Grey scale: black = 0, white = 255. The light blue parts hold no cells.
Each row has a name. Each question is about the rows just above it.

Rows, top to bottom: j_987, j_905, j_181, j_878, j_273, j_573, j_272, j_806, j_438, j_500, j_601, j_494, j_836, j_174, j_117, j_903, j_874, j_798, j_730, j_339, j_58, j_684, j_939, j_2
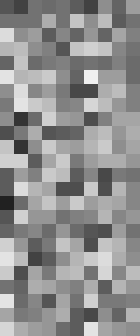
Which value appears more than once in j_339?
[188]
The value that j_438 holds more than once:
[165]
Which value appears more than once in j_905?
[114]
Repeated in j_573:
[157]

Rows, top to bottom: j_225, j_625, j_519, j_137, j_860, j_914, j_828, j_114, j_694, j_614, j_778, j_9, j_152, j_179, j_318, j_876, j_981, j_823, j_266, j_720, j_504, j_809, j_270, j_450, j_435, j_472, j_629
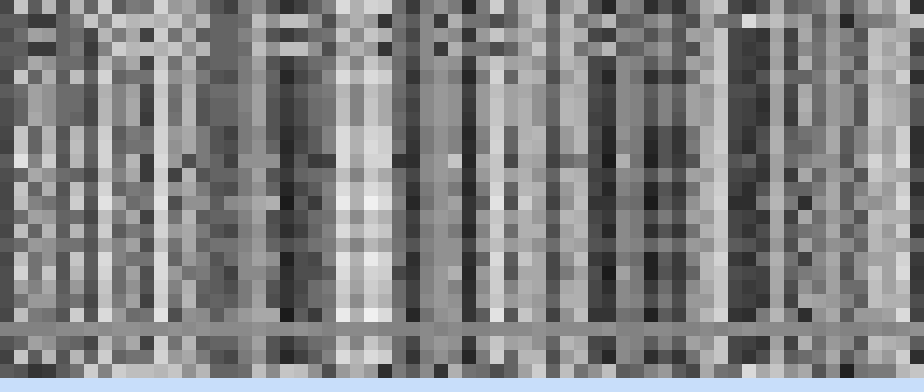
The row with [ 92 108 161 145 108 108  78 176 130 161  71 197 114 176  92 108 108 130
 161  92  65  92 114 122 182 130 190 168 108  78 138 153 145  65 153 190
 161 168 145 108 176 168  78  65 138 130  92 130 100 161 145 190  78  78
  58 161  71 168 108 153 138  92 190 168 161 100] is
j_828
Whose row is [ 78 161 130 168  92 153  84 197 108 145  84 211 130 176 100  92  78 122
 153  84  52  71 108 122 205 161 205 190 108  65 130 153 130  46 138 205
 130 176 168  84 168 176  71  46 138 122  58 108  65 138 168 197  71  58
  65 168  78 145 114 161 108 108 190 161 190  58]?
j_504

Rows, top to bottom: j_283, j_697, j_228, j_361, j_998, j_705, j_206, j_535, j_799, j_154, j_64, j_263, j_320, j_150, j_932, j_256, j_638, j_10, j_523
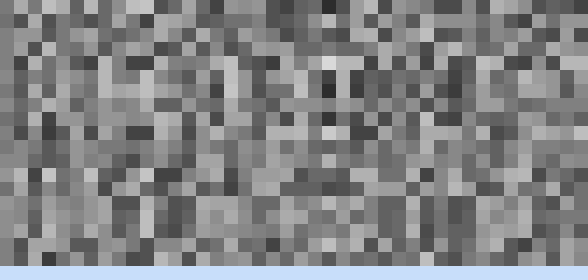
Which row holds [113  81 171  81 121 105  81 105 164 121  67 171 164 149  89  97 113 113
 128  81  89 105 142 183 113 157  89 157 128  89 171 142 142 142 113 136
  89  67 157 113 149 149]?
j_697
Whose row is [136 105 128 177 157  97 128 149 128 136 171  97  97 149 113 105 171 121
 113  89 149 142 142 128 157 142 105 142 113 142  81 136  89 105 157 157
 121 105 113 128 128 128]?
j_535

